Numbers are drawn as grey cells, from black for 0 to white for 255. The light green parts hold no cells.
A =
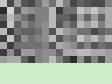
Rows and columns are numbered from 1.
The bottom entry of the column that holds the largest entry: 170
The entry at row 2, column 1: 44
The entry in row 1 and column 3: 156
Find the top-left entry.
197
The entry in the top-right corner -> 129
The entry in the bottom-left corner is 156
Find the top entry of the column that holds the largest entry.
73
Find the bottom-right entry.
156
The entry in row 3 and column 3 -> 141
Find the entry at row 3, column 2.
185
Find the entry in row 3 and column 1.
98
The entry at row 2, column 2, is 213

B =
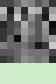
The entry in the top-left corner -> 71
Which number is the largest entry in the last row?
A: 142
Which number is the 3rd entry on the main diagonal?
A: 200
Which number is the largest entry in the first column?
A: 187
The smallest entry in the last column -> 11
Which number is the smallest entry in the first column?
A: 40
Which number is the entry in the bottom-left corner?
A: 55
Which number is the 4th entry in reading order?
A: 142
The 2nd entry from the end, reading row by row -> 129
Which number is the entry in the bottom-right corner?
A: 40
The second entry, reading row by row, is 71
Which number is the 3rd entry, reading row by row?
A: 103
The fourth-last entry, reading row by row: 129
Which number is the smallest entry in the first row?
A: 55
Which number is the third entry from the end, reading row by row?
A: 115

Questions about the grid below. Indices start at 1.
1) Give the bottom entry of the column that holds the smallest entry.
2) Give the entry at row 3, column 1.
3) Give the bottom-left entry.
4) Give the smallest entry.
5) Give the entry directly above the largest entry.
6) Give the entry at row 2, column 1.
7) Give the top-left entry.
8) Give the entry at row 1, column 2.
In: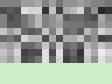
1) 224
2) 129
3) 184
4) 38
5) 196
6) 77
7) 129
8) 129

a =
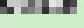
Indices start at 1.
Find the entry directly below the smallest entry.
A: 102
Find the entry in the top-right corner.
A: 73
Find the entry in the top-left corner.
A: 33
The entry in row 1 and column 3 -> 200
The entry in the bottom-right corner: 144
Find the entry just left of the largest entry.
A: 89

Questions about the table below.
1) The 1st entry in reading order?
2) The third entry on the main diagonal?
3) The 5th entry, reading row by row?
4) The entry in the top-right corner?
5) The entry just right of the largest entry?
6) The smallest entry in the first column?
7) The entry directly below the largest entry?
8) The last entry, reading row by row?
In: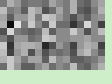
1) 122
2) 151
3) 122
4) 164
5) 122
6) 81
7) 122
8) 176

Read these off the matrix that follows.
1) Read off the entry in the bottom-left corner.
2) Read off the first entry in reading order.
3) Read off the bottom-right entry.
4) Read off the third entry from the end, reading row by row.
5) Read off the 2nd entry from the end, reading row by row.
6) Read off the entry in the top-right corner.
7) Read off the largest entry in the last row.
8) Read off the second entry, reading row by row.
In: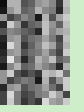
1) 68
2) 13
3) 204
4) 162
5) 148
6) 191
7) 216
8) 178

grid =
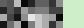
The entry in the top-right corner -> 142
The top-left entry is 96
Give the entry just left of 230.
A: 142
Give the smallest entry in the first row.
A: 9
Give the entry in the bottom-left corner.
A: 22
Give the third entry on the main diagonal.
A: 22
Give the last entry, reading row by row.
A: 142
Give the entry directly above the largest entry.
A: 111
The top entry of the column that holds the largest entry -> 37
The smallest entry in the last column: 9

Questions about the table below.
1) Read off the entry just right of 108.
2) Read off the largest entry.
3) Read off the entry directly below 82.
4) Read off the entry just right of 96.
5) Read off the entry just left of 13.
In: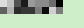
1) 0
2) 221
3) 43
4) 179
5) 123

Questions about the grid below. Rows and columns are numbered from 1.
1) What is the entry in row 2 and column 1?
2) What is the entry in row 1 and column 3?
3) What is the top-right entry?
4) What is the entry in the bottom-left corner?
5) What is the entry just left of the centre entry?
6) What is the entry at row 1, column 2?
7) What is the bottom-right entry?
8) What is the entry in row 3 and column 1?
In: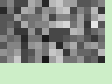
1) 40
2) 71
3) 132
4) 102
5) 159
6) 132
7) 40
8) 86
